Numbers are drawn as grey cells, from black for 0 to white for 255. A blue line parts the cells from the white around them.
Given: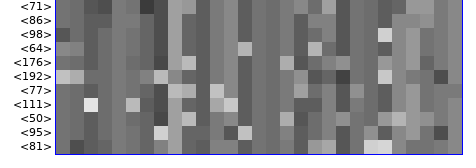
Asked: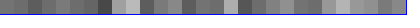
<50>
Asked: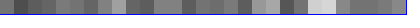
<81>

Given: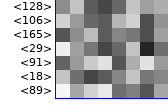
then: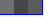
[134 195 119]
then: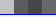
[195 160 174]
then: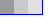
[ 85 174 225]
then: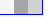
[233 111 127]
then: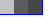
[104 195 160]
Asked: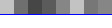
<18>

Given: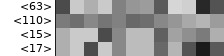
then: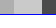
[136 188 188]
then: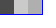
[202 129 150]
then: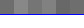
[136 150 169]
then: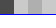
[129 150 156]
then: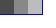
[188  96 162]
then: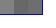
[136 150 169]

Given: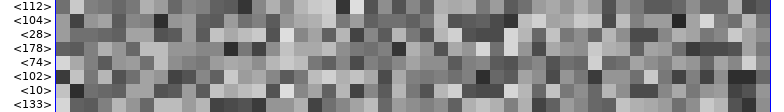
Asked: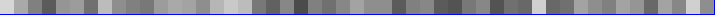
<74>
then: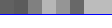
[156 182  67]
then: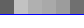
[142 201 182]
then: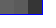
[135 176 135]
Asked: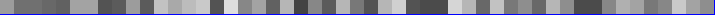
<28>
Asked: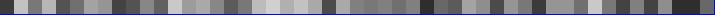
<102>

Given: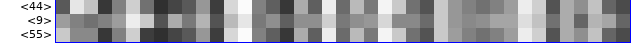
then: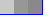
[143 165 165]
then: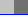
[172 101 180]
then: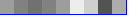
[143 194 101]
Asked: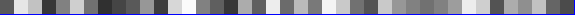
<44>
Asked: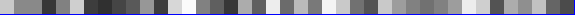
<55>
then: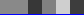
[48 69 89]

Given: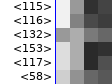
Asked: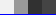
<115>
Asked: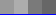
<132>
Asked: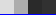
<153>
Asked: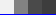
<116>

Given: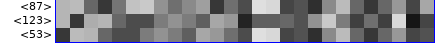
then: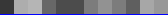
[35 95 95]
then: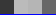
[ 76  76 124]
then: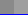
[ 55 111  76]
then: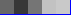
[146 111 138]
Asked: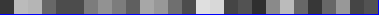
<53>

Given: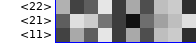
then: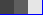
[ 60 169  78]
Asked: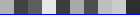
<22>
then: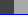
[ 94 230  60]
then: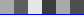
[190 203  46]

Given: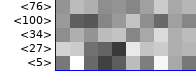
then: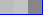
[168 219 175]
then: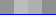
[148 134 160]
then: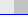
[203 175 182]
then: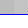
[134 168 219]

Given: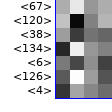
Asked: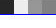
<134>
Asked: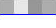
<67>
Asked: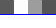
<126>
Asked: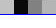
<120>

